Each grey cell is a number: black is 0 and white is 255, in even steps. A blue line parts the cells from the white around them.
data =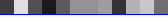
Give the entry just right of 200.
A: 111
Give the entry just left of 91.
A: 27

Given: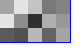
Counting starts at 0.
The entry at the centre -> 48
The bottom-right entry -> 164
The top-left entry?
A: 164
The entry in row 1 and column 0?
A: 228

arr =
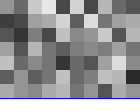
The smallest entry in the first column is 62
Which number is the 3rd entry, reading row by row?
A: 201
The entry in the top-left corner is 148
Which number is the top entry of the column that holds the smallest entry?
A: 84
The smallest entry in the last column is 42
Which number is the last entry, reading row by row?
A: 148
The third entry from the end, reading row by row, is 84
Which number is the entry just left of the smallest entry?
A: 182
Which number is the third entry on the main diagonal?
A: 126
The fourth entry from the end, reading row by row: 148
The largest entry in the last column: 182
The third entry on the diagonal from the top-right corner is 201
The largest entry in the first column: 192
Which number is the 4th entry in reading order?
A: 231
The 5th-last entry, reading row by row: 117
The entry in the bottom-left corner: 171
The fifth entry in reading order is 72

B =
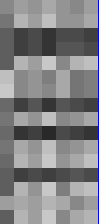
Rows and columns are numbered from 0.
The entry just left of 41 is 63
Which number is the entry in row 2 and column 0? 94
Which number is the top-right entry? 158
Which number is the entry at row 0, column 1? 158
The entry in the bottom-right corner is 180
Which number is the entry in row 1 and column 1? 180
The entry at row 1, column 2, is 158
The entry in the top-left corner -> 136
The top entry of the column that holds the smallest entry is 168
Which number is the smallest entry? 41
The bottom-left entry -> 94
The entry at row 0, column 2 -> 148
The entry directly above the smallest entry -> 191
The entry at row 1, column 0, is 117

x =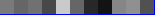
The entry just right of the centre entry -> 40
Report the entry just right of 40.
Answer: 19

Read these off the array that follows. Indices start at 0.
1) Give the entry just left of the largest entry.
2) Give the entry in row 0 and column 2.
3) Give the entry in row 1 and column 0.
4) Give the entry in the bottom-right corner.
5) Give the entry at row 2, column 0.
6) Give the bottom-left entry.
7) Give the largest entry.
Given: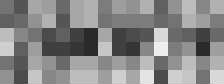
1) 135
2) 167
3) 96
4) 216
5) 189
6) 146
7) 238

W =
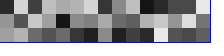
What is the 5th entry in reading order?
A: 170
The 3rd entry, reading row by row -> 64
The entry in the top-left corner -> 42
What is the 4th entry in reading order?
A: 191
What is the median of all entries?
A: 116
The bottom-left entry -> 159
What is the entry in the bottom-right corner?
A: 95
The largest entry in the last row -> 232

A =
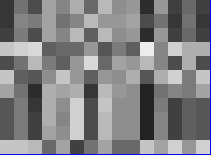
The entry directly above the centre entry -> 105
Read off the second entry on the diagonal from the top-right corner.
114
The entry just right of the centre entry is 142
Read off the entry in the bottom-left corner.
197
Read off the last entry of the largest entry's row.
174
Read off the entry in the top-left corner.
54
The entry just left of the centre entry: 95
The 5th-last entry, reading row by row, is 197
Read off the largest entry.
236
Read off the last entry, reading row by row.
208
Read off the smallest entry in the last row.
64
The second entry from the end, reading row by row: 151
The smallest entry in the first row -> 44
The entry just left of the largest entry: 95
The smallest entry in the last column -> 54
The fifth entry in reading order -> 133
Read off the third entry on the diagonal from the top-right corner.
64
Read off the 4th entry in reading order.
163
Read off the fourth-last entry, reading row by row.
163
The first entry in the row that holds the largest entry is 197
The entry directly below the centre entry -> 185
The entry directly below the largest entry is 185
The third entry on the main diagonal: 76
